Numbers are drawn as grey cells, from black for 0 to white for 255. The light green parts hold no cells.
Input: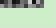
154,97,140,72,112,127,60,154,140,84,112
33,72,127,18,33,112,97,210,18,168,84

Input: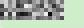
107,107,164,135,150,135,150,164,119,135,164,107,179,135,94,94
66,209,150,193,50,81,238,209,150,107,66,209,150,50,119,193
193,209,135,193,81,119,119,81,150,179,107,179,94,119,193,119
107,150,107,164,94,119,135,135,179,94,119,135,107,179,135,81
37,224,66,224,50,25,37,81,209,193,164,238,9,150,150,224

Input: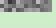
93,149,122,107,149,149,93,122,107,93,122,136,136
188,107,81,174,93,107,149,162,149,162,107,122,136
188,136,56,81,174,136,122,122,93,188,136,107,136

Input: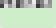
66,223,157,197,66,145,184,197,210,54,120,172,157
120,172,93,210,79,133,197,145,235,93,133,210,145

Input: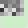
158,185,211,73,173,197
49,211,173,225,103,145
225,103,158,119,133,197
119,119,133,145,119,185

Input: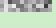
152,227,197,239,115,115,168,197,115,213,213,58,182
182,227,168,152,197,128,140,182,152,115,152,152,168
182,213,86,128,128,197,140,168,182,140,168,115,86
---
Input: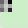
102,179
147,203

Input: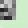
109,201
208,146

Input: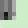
115,136
115,136

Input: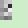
161,196
164,208

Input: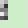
205,173
183,52

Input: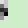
223,197
114,198
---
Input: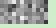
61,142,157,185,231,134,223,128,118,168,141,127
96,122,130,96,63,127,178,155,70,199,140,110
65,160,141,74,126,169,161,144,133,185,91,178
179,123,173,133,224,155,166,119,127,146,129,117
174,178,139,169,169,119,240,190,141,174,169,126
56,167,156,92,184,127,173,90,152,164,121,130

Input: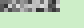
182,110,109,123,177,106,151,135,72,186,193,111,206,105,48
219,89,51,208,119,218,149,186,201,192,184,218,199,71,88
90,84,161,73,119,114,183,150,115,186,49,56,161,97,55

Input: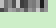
143,189,112,138,81,200,61,73,129,122,154,30
142,188,112,138,82,200,62,73,129,121,154,30
149,72,104,164,152,126,150,96,152,131,199,120

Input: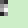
47,93
190,150
248,173
140,34

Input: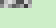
144,100,193,222,185,80,76,209
189,146,211,152,95,123,163,60

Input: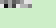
225,155,116,164,95,118,160,228
130,234,17,164,67,234,182,180

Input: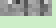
161,156,165,229,127,58,147,86,171,166,144,84,203
146,156,154,123,164,156,148,90,139,160,158,98,107
159,141,158,130,135,149,132,112,157,147,142,113,112
151,146,141,143,150,158,171,94,153,171,150,95,150
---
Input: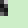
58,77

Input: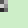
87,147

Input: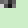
104,81

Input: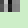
70,169,30

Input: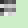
48,192,144,222

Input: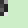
52,35

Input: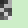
41,179,67

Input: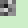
111,26,97,143

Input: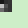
23,81,51
